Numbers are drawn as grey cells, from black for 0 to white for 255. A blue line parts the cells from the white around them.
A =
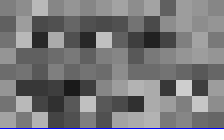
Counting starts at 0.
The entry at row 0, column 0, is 127
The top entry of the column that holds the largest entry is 157
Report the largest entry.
206
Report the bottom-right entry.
102
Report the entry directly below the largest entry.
127
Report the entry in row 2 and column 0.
115
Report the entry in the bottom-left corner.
163
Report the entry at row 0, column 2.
185
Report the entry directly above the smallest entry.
102
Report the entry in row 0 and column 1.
141
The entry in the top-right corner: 134
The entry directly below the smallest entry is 88
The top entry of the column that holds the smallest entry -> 149
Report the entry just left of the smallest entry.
62
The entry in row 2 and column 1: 185
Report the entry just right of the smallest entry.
62
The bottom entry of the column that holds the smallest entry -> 80
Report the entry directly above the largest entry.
102
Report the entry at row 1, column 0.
96

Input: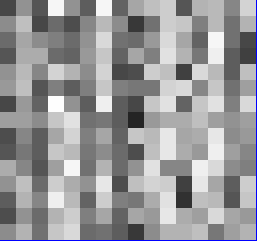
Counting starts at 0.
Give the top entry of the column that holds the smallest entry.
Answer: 166
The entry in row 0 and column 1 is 146
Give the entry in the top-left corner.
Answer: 71
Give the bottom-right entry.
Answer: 179
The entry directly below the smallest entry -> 198
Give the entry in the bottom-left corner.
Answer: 140
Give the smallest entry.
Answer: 36
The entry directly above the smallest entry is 71
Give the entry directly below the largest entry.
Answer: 198
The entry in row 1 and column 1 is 191
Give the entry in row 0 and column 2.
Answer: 85
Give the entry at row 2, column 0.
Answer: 107
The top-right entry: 211
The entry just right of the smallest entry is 153
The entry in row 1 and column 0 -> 140
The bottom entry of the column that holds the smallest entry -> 56
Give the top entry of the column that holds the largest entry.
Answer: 246
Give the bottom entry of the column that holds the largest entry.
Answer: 198
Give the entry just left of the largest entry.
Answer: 99
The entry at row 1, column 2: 71

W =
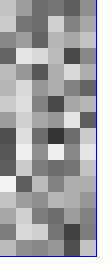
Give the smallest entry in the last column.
93
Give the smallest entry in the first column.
80
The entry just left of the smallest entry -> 108
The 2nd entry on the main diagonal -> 116
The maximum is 243
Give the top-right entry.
143
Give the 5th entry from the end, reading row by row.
143
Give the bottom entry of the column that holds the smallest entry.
150
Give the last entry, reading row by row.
194
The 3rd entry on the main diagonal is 101
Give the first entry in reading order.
194
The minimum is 51
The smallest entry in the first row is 93
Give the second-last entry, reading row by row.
80
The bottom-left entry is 187
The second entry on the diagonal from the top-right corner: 129
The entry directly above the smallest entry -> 150
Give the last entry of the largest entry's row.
173
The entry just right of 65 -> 123
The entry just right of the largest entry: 93
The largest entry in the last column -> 229
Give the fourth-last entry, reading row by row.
135
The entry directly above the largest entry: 93

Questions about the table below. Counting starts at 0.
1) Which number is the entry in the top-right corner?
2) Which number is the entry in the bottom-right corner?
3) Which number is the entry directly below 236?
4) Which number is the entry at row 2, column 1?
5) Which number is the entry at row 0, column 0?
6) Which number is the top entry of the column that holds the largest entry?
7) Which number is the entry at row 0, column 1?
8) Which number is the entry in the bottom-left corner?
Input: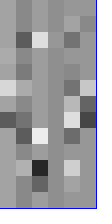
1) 151
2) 151
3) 157
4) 92
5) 163
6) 157
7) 137
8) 163

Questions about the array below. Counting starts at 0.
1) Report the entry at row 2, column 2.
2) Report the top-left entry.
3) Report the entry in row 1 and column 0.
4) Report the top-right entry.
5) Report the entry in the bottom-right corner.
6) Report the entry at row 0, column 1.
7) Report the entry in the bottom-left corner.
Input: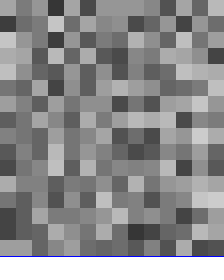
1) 123
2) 165
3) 61
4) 185
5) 82
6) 123
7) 158

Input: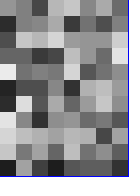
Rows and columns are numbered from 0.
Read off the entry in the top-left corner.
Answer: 149
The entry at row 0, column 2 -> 71
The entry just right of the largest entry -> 114
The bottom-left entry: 29
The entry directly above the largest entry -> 101
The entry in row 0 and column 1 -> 128
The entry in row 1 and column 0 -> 44
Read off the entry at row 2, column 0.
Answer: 78
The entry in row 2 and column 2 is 183
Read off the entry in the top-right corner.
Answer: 107
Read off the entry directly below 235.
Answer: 36
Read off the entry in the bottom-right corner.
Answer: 50
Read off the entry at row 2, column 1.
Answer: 198
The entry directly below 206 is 227

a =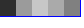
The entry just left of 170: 199
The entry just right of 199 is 170

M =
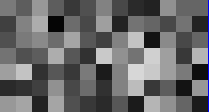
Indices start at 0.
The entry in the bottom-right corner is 27
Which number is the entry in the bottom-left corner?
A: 152
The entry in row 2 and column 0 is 80
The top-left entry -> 122
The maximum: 215
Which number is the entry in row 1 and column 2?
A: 173
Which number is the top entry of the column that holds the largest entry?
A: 42
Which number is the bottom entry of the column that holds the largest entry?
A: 27
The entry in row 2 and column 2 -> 138
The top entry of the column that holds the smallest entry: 93
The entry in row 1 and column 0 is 64
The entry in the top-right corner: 101
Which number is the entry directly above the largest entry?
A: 115
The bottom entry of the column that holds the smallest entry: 165
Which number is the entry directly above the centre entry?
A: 64
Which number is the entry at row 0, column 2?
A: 152
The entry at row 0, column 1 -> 93
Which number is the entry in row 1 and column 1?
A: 130
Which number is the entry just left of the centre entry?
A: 49
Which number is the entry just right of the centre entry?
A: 145
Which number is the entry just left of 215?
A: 130
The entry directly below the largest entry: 188

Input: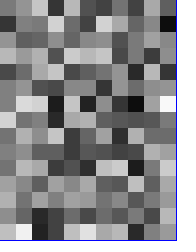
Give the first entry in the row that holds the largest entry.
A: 128
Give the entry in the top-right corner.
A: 95
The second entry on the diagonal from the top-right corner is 136
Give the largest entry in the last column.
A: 249
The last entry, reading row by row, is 154
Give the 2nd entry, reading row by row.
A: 148
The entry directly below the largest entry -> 122
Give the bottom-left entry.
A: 191
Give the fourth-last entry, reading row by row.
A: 184
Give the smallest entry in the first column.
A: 53
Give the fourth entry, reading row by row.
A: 53
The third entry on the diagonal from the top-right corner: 122
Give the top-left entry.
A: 122
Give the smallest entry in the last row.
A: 34
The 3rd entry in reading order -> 197
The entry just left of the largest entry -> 161
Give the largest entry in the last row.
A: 241
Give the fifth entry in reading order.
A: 184
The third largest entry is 225
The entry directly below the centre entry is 101
